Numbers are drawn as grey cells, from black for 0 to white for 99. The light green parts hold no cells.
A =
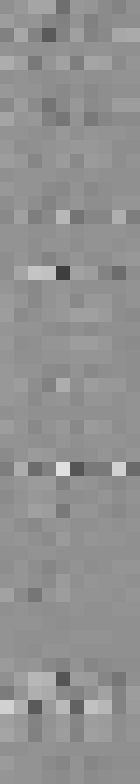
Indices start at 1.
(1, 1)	56
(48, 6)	57
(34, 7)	47
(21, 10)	57
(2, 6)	57
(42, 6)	56
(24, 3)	57
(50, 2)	58
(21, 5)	58
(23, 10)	54
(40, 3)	57
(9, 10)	54
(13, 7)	57
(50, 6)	51
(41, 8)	56
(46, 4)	56
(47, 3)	55
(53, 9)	55
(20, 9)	42
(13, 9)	56
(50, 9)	51
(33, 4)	59
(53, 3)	50
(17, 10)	56
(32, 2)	57
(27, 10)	55
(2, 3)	58
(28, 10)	55
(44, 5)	56
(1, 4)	64
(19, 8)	55
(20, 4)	75
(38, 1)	58
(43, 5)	61
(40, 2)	56
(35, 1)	56
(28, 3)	55
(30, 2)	57
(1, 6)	59

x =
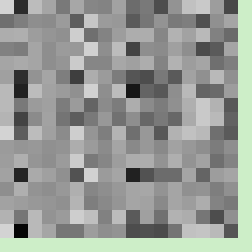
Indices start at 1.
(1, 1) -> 82
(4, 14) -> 55
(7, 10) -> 9
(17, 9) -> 57
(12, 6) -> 79
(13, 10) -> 13
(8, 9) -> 48
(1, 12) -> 30
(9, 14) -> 66
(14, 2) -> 68
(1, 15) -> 78
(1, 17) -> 28
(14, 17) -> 56
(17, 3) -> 72
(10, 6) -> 80
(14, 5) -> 59
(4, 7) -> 81
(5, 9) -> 65
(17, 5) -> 46
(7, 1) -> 72
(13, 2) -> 14
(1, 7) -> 52
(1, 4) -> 64
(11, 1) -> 60
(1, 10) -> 42
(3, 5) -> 56
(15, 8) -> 53
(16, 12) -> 44
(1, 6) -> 65
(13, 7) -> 81
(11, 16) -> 48
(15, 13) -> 64
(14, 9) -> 59
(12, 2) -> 68
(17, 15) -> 76
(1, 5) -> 47
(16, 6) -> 80
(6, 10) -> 33
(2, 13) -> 47

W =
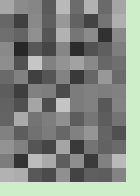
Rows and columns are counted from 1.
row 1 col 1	65
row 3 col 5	69
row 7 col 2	24
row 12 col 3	73
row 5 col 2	32
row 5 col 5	57
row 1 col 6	42
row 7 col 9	50
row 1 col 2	54
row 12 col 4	66
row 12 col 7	23
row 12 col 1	48
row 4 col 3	34
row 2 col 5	59
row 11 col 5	64
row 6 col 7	40
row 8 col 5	76
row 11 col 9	41
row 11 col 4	27
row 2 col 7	26
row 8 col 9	51
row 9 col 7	46
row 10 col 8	39
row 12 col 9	72
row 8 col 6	48
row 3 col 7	54
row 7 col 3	50
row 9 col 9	45
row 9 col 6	36
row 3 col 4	33
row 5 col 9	43
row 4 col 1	53
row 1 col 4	35
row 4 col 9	49
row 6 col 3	25

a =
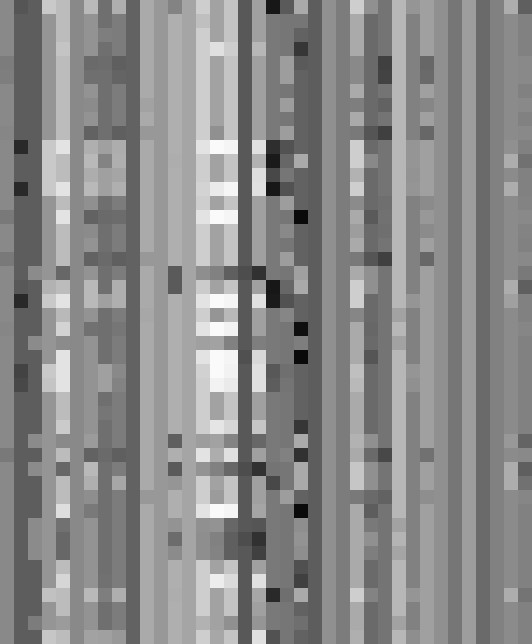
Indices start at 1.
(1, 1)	53
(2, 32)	56
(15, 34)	61
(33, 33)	46
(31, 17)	83
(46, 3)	36
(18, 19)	62
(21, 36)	50
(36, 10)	38
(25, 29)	63
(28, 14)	64
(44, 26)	66
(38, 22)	55
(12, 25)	48
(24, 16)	97
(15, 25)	48
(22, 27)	41
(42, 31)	62
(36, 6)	53
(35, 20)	28
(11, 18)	34
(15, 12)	59
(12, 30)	58
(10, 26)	47
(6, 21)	61
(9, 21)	46
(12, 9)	68
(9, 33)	46
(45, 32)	56
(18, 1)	53
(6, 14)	64
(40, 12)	59
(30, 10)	38
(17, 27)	41
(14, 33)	46
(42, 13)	68
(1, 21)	35
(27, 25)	48
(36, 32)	56
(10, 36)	50

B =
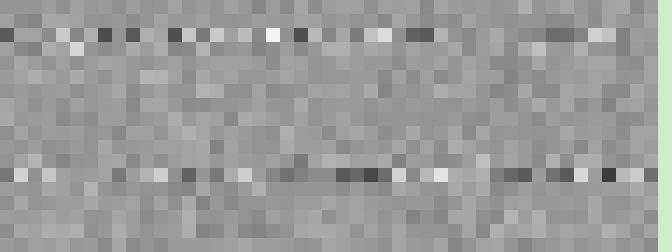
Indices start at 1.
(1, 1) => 58
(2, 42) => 60
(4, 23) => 59
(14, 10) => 59
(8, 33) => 57
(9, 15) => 64
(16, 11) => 54
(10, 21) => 68
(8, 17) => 58
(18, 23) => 58
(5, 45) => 56
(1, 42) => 59
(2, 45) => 59
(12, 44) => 57
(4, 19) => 51
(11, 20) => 57
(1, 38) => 67
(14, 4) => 65
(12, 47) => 65
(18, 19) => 61
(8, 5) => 56
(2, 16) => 58
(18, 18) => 65
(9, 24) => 60
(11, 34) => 63
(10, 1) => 56
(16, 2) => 60
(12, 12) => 56
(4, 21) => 61
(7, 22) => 58
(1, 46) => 53
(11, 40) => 57
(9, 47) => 60
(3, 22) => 31
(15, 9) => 61
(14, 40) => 60
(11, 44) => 55
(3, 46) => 61

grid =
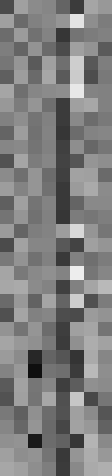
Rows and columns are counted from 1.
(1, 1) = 29
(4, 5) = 29
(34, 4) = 49
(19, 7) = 43
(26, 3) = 15
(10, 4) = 51
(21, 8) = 72
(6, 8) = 47
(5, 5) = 43
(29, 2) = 62
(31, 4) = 41
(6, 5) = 35
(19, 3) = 44
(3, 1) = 42
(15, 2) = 62
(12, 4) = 52
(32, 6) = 21
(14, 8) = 54
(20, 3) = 53
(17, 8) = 46
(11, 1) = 52
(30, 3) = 56
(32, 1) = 56
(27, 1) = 51
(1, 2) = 62
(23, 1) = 31
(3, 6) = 45
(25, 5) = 23
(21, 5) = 25
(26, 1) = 60
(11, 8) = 46
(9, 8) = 47
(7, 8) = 50
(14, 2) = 51
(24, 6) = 62
